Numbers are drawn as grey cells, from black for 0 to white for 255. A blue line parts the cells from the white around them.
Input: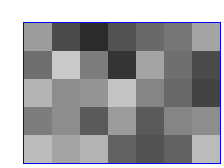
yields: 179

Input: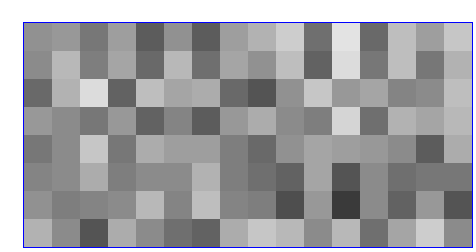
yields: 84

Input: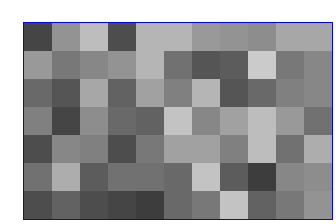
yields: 77

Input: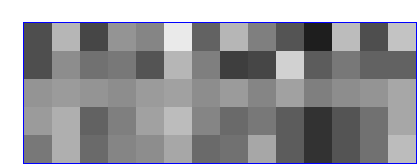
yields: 106

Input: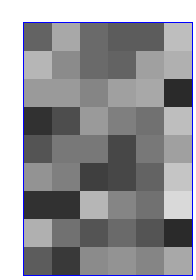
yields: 139
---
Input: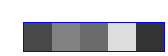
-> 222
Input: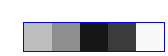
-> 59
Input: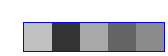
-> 101
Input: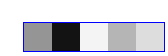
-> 181
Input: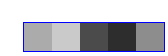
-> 45
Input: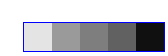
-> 97
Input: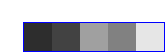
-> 129
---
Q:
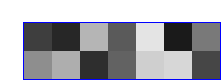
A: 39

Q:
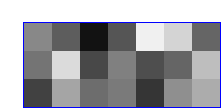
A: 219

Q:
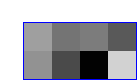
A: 116

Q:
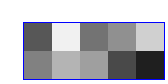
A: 241

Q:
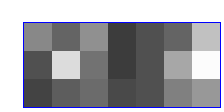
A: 220

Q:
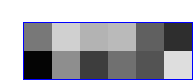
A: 208

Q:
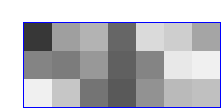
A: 124
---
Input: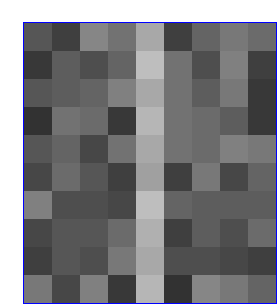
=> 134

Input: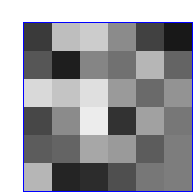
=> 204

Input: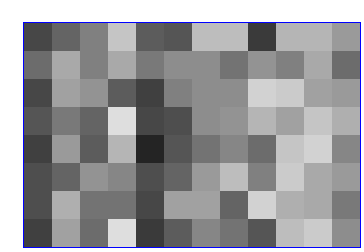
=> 128

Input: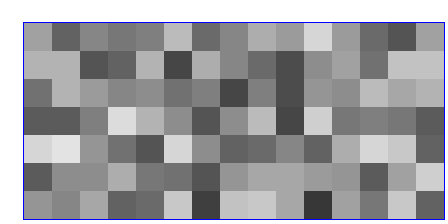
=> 134

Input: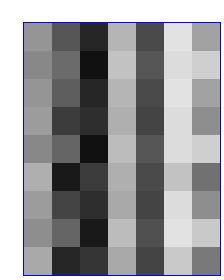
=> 38

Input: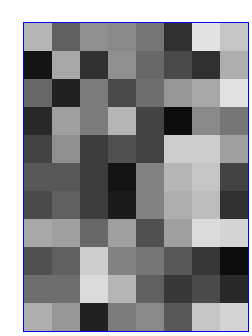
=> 143

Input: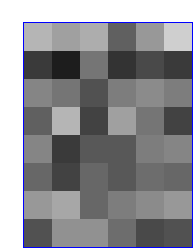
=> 173

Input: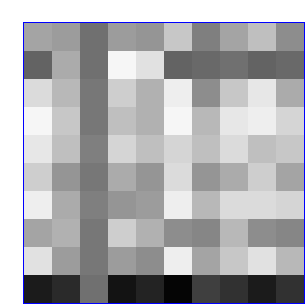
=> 112

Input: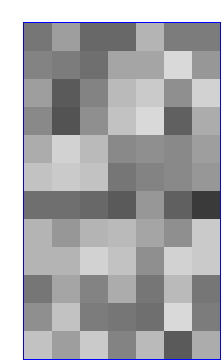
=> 104
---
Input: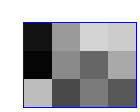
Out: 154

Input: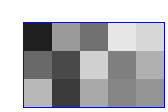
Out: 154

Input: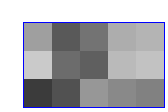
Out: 89

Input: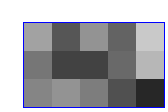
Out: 86

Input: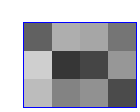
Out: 174

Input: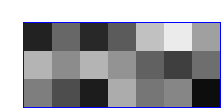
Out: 103

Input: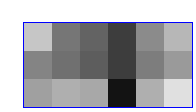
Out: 118

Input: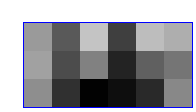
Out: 89
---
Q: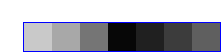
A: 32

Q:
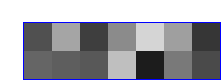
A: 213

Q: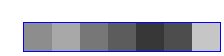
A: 55

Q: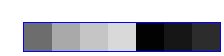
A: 2

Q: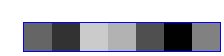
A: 79

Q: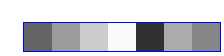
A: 49

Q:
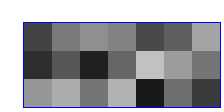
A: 73

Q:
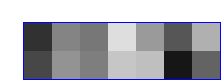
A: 154
